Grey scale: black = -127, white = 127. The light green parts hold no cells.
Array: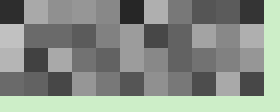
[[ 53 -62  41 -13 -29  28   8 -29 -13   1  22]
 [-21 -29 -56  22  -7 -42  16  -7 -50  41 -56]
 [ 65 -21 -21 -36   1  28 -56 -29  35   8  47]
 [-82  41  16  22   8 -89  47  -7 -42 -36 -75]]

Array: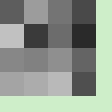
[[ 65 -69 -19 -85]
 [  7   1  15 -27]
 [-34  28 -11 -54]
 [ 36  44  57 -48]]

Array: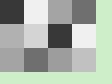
[[ 36 -16  29  65]
 [ 49  84 -71 112]
 [-71 112  36 -16]]

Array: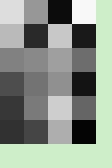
[[  58  -86   72 -102]
 [ -78  -58   46 -123]
 [ -50  -12   16 -108]
 [ -72   -5   78  -26]
 [   1    9   31  -18]
 [  93   23 -115  120]]

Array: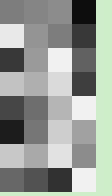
[[ -24  -45  -79  112]
 [ -58  -17   52  112]
 [-100   -9   78   33]
 [  -2    5   12 -115]
 [ 105   20   -2  -71]
 [ -71   26  112  -31]
 [  72   40   98   12]
 [  66   46   90  -65]]

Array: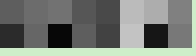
[[ -84  -25 -120  -33  -61   67 -105   -7]
 [ -33  -19  -13  -41  -54   59   45    0]]

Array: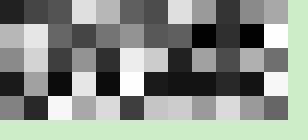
[[   3  -87  117   41   89  -66   67   74   25   89   25  -25]
 [ -94  -58  -44   95   54  -31  -51   95   25  -73   10   41]
 [-102   33 -116  103 -116  124 -102 -109 -109  -87 -109  117]
 [  10   82  -66   18  -80  110   74  -94   33  -51   47  -17]
 [  54  103  -25  -58  -11   18  -38  -31 -123  -80 -123  124]]

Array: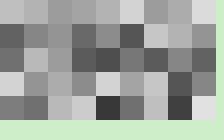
[[ -2 -15  57  76 -71 -15  63 -63  97]
 [-29   6  20 -22  12 -42  70  51  20]
 [ 83  20  44  12  83  36  70 -42   6]
 [ 63  51  28  36  51  83  28  44  91]
 [-15  57  28 -36 -49  -8 -36   6 -29]]

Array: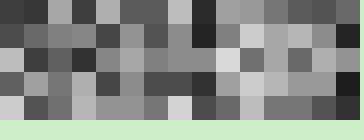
[[-65 -72  39 -65  47 -36 -36  60 -85  31  25  -8 -36 -44 -22]
 [ 60 -65 -30 -78   6  39   0  13  13  90 -16  39 -22  47  19]
 [ 76 -44 -16  53  19  19  -8  82 -51 -22  60  -8  -8 -44 -78]
 [-51 -22   0   6 -57  19 -44  13 -91   0  76  39  53  13 -91]
 [-30  31  -8  47 -57  13 -51 -51 -78  31  76  53  25  25 -98]]
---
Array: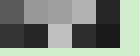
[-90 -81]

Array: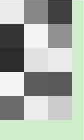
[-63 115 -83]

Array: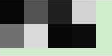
[  82 -119]

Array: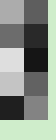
[-33 -19]

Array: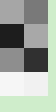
[ -6 -98]

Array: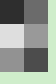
[-20  94]

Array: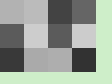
[-26 -36  42]

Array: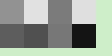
[95 -8]

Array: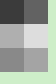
[-29  47]
